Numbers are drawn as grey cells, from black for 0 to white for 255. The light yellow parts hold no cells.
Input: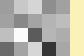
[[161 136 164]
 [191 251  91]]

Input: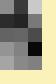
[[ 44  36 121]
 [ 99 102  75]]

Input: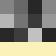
[[182 116  58]
 [ 40  61 193]]

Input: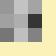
[[161 174  53]
 [118 191 130]]

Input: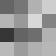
[[181 153 216]
 [ 54 100 110]]

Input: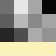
[[ 93 184 137]
 [ 37  78 171]]
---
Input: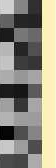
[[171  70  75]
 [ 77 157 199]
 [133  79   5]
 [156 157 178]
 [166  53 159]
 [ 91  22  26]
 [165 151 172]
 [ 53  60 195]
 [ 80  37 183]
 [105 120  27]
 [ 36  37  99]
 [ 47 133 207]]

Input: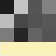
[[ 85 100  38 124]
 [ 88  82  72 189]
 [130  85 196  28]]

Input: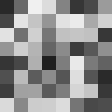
[[ 77  73 117 220 206 204 136 218]
 [ 56 197 213 125  90 162 161  61]
 [ 42  85 222  85 140  92 187  80]
 [ 98 122 233 125  31 176  71  53]
 [144  88  60 139 101 180 206 149]
 [ 55 193 197 193 118 208 112 226]
 [209 169 235 226 149 196 228  69]
 [155  73  54 131 220 240 105  41]]

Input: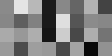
[[146   9 164  73 153 158  76 154]
 [116 174  72 205  21 174 152 170]
 [135 139  85 223  26 129  95 135]
 [ 67 178 101 136  27 184 228 138]]

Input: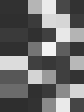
[[ 69 234 138  50  46  46]
 [213 139  58  48 107 107]
 [ 51  63 154 212  87  87]
 [184  63  56  64 220 220]
 [ 52  94 242 117  48  48]
 [180 232  64  48  58  58]
 [ 59 214 217  59  47  47]
 [ 50  72 235 181  49  49]]

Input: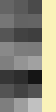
[[193 158 126]
 [ 82  67  83]
 [ 21  45  54]
 [161 148 127]
 [123 124 137]
 [ 62  66  85]
 [100  99 118]
 [ 74  90 101]]
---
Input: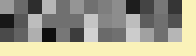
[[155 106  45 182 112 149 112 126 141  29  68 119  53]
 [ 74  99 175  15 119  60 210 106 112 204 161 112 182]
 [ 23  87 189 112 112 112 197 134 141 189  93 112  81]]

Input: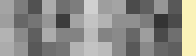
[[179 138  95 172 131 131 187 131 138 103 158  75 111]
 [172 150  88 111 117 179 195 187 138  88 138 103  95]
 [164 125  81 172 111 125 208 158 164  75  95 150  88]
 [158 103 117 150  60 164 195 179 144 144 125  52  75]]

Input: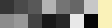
[[140 152  67  25  39 232   5]
 [ 53  74  88 179 116 102 199]]

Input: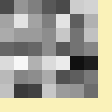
[[219 247 177 219 235  16  30]
 [193  58  66 199 155 149 108]
 [185 133 141 171  80  94 121]
 [171 155 155 141 199 115 193]
 [163 227 163 127 227  94 177]
 [102  94 102 141  88 115 133]
 [ 74 149 127  88  74 205 211]]

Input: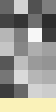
[[197 134 174 160]
 [182 126 247  60]
 [118 218 182 174]
 [103 211  81 126]
 [ 87 190 154 148]
 [ 67  52 111  44]
 [ 60 103 211 204]]

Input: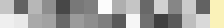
[[239 233 169 162 104 155 142 127  90 246 112  64  90 190 217]
 [197  98 183 142  71 120 127 252 175 197 104 209 134 203  98]]

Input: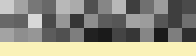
[[204 163 119 104 184 171  80 134 184  62 112 156  62  74]
 [163 142 150  92  80 126  33  26  68  54 134  26 126  47]
 [104  98 216  74 150  54 142  92  86 163 156  86  62 112]]

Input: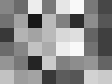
[[194 156 163  56  92  86 210 202]
 [149 120  36 202 128 141 149 100]
 [134 107 237 120 230 249 120  71]
 [114 163  23 186 128  44 141  86]
 [107 134 194 171 237 249 114  63]
 [ 56 179 163 186 216 223 100  63]]
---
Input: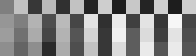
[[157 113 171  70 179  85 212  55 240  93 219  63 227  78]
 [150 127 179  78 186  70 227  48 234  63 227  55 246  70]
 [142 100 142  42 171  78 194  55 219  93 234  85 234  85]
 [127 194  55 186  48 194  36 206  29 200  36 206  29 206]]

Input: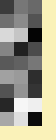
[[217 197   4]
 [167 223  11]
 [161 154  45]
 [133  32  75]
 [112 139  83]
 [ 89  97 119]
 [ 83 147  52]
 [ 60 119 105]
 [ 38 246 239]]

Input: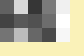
[[116 188 103  73 247]
 [ 97 216  54 122 240]
 [ 67  89  81 109 255]]

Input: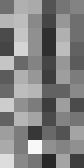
[[221 137 117  40 164  61]
 [205 144 124  61 158  75]
 [197 105 131  69 151  91]
 [182 189 137  69 151 111]
 [170 124 248 144 131 144]
 [158 124  55 105  83 164]
 [111 176 170  83 117 131]
 [105 189 182  98  98 137]
 [ 98 182 164  75 131 117]
 [ 91 176 151  61 158 124]
 [ 75 197 144  47 176 111]
 [ 69 213 144  47 189  98]]

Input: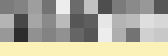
[[180  71 166 138 186  86  94 230 180 186 222 215]
 [152  45 145 131 145 101  86 237 174 115 208 200]
 [123 131 158 115 237 107 193  78 123 138 152  86]]

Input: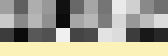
[[201 137 182 144  11 166 182 124 214 152 188 220]
 [160  96 174 152  17 104 166 117 234 208 137 111]
 [ 60  11  88  81 240  68  74 227 220  60  24  39]]

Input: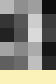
[[184 143 158  14]
 [164 137 171  20]
 [ 95 107 191  41]
 [ 53  87 205  59]
 [ 34  81 218  67]]

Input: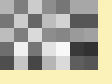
[[189 126 218 141 134 154 161]
 [181 126 204 141 118 167 167]
 [118 204 102 189 211  86  86]
 [110 240 118 226 248  57  49]
 [ 78 197  70 181 218  94  86]]
